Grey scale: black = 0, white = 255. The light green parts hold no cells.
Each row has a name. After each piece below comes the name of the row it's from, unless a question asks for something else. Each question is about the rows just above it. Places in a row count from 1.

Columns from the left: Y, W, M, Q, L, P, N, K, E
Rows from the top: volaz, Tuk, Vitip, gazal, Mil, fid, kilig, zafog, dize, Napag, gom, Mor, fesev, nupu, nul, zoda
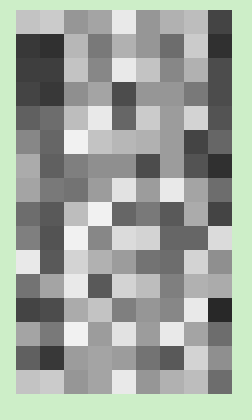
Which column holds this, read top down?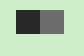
E
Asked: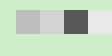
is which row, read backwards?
Mor

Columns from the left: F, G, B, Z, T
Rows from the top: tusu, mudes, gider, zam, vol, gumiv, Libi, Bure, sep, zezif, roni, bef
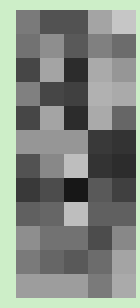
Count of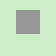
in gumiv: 3
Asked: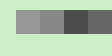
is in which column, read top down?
G
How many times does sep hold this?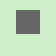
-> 1
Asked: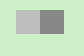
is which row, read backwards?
Libi
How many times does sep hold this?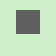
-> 3
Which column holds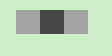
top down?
G
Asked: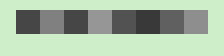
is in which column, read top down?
F

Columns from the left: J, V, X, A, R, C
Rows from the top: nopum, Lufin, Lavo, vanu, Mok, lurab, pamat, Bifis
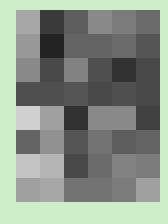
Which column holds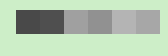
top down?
V
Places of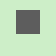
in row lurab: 5
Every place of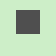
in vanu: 1 2 5
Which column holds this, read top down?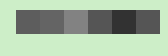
X
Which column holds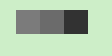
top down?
R
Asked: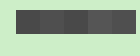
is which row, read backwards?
vanu
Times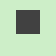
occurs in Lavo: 0

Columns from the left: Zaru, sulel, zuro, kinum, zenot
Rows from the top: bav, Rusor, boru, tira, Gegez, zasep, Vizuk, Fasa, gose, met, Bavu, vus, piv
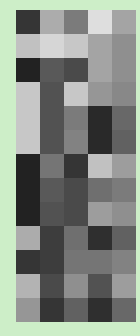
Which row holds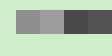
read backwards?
gose
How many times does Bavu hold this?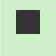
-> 1

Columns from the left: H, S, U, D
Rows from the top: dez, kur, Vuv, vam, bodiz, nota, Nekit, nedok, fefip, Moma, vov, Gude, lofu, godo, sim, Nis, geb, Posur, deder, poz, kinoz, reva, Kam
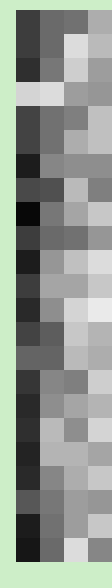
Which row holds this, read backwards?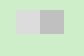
vov
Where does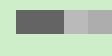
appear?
sim

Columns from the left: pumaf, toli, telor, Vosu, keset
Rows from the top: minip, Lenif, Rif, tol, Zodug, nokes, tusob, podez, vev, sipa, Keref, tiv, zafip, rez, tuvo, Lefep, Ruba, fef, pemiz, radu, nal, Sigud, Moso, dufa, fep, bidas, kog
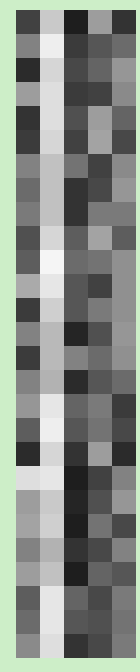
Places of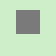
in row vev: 1 4 5
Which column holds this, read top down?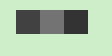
telor
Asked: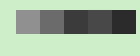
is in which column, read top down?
keset
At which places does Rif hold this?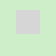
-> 2
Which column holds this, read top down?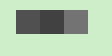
telor

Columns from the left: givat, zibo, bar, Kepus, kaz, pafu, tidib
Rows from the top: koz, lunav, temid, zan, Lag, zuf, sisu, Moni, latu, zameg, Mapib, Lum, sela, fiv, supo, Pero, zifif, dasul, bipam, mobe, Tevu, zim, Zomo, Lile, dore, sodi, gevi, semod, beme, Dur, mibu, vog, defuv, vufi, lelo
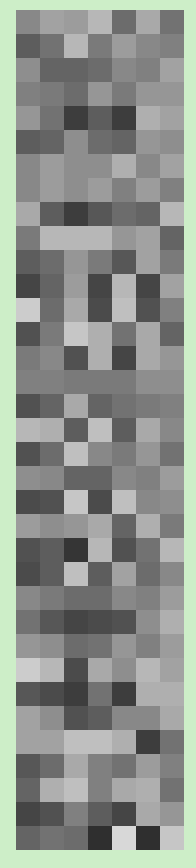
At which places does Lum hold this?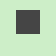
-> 1 4 6
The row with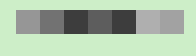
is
Lag
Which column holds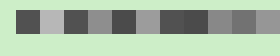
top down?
givat
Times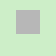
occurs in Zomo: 2

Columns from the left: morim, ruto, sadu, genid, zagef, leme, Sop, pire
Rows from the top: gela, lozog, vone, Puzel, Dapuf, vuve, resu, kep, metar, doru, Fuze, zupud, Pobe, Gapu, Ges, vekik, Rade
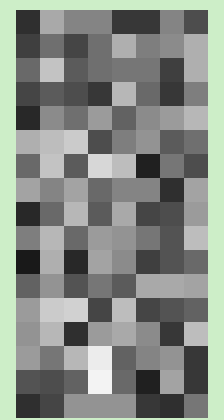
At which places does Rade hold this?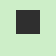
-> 1 7
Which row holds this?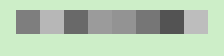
doru
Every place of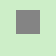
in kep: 2 5 6

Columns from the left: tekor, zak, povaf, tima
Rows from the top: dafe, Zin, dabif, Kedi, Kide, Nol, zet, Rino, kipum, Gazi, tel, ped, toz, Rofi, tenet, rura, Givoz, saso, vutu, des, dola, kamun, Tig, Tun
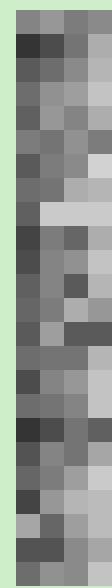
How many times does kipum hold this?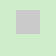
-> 3
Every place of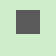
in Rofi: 1 3 4
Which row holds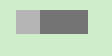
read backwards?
tenet
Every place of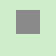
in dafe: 4
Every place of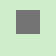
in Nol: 2
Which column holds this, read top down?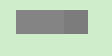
zak

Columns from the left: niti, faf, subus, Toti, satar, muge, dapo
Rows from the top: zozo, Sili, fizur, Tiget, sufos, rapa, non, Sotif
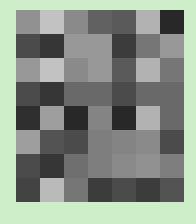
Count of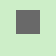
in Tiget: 4
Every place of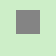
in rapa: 5
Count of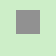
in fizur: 0
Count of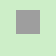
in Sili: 0

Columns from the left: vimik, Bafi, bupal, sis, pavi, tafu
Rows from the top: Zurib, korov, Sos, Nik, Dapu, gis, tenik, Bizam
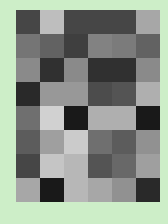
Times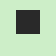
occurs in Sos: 0
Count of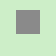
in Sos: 3
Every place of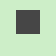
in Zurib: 1 3 4 5
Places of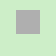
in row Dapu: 4 5
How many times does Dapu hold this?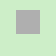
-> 2

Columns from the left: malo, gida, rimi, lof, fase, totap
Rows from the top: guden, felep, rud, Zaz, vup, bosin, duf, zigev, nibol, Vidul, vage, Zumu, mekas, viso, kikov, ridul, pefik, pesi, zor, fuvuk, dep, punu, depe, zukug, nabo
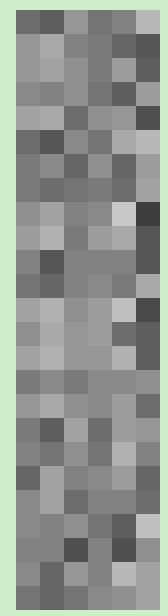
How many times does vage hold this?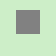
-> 4
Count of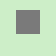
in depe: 0
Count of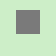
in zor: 0

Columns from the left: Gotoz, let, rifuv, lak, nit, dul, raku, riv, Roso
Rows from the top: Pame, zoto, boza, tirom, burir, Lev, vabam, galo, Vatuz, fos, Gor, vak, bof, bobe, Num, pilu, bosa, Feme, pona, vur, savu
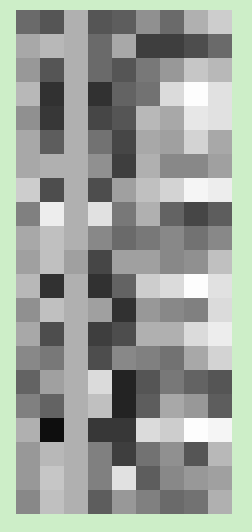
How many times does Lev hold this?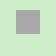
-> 3
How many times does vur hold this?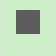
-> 1
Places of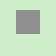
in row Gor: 8
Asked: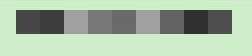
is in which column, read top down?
nit
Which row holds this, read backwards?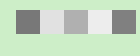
Vatuz

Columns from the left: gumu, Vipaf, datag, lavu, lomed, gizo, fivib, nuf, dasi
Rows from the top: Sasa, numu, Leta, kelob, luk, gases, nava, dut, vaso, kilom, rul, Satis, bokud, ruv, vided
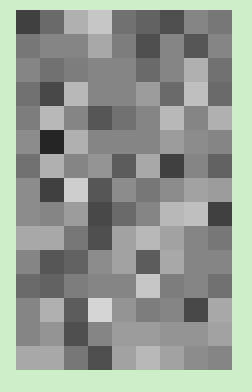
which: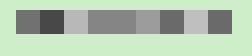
kelob
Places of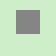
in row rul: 1 8 9
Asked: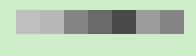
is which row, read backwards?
vaso
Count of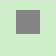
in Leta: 4

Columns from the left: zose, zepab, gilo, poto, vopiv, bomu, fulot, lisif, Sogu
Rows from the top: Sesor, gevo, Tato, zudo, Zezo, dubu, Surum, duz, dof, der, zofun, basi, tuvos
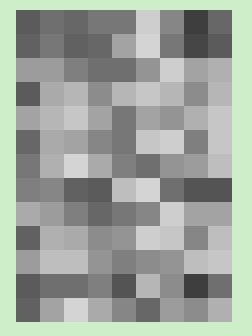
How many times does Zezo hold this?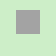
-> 3
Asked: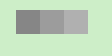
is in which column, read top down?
zepab

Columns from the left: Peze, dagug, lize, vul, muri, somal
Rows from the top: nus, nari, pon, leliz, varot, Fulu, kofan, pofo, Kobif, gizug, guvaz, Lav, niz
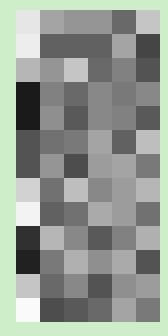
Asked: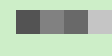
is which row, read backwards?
pon
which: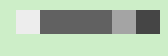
nari
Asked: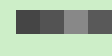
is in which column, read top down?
somal

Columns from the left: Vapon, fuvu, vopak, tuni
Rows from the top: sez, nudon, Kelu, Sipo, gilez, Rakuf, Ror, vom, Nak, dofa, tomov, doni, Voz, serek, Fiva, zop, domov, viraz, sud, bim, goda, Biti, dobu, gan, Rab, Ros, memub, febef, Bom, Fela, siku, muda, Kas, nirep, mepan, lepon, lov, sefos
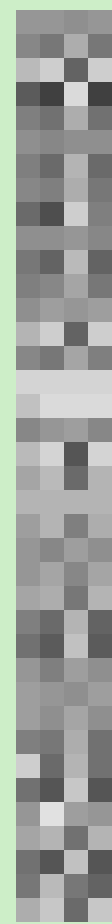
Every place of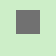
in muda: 4
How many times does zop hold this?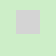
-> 4
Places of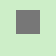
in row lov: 1 3
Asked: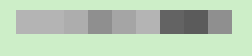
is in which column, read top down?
tuni
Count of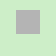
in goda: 4
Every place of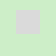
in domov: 2 3 4
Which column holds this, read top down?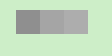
vopak

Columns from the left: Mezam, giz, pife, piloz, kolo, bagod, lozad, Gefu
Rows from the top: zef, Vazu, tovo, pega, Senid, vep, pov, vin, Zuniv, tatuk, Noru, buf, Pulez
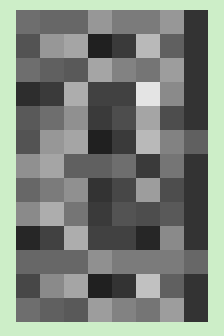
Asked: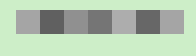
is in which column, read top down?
pife
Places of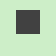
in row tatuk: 2 4 5
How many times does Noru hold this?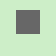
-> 4
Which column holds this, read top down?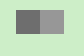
giz
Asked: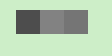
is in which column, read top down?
lozad

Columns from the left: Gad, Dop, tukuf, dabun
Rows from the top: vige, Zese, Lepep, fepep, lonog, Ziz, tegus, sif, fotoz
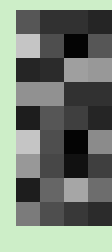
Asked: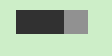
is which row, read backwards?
fepep
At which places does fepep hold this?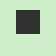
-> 3 4

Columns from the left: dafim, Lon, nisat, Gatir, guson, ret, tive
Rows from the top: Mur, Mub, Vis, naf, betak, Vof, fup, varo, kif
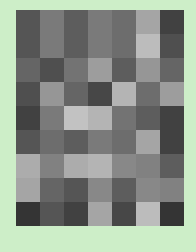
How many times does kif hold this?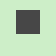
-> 1
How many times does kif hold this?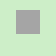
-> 1
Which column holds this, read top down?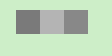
Gatir
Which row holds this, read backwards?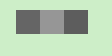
Vis

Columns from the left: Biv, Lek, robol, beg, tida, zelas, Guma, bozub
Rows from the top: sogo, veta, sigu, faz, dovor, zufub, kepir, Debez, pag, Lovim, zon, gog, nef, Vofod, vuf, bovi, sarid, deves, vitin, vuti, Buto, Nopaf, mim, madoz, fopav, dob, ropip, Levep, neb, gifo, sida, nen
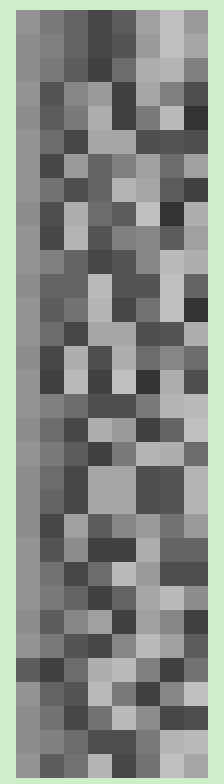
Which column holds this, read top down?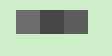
robol
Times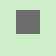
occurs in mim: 0
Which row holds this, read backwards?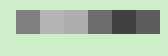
sigu
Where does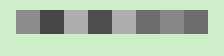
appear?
vuf
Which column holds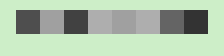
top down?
bozub

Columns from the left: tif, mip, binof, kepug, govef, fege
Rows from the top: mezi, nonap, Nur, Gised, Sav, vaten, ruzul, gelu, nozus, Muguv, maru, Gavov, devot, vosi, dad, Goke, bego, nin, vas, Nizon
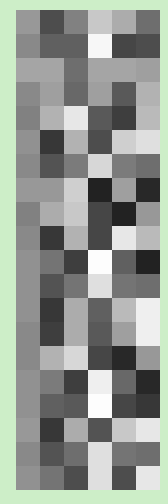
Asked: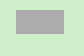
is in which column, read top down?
binof
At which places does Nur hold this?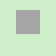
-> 1 2 4 5
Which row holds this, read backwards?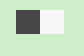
nonap

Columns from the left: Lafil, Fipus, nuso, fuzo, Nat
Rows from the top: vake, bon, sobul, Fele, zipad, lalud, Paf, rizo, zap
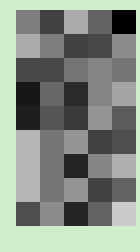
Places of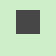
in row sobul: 1 2
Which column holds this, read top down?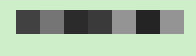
nuso

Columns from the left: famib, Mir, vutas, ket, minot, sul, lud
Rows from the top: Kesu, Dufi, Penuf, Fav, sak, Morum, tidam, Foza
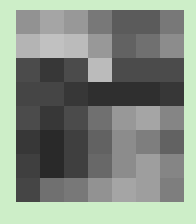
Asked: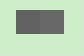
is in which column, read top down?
ket
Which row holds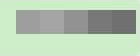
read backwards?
Foza
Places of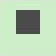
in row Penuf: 1 3 5 6 7
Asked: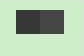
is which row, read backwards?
Fav

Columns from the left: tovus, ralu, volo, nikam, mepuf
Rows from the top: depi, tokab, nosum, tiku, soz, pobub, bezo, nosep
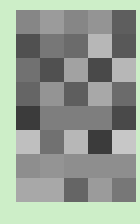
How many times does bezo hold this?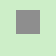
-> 4
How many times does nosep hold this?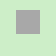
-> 2
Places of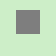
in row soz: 2 3 4

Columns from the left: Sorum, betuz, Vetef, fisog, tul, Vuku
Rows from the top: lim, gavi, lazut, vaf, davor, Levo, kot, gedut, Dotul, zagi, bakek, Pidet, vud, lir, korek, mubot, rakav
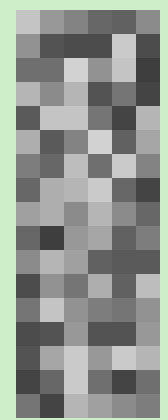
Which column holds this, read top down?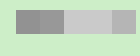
Vetef
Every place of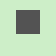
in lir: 2 4 5
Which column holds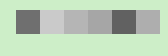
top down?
fisog
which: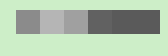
bakek
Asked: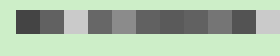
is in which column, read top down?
tul

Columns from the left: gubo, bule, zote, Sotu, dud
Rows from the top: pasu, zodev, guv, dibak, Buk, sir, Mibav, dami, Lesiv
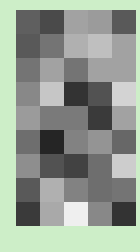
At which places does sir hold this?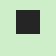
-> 2
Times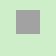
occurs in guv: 3
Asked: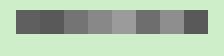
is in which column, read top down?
gubo
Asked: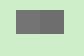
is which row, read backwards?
dami
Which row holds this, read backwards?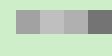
zodev
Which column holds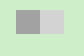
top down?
dud

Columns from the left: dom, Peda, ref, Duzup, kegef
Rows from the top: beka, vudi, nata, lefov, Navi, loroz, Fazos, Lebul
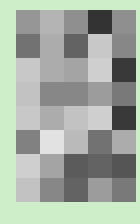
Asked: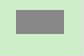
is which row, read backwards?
lefov
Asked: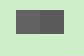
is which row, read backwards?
Fazos
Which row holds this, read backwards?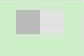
loroz

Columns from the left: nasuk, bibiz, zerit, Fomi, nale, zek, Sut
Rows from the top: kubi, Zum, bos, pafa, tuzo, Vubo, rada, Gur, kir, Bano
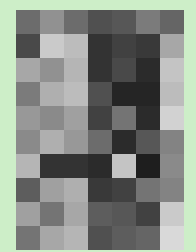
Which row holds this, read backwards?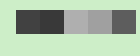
Gur
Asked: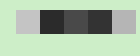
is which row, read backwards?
bos
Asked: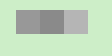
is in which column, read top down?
nasuk

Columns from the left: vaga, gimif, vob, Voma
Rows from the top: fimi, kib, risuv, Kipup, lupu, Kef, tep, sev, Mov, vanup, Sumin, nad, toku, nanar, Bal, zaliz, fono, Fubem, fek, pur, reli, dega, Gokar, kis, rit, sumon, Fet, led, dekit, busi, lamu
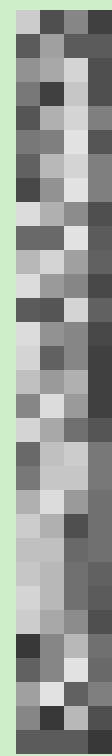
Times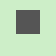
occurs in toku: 1
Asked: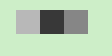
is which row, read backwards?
busi
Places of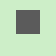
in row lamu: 1 2 3
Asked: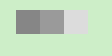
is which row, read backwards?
nad
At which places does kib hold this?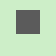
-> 1 3 4
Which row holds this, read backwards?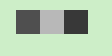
busi

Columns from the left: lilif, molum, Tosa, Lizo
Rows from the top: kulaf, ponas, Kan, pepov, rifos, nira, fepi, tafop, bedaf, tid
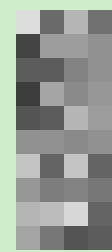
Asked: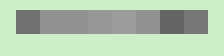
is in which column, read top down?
Lizo
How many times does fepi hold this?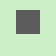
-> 0
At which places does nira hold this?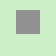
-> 1 2 4
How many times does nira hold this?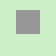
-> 0

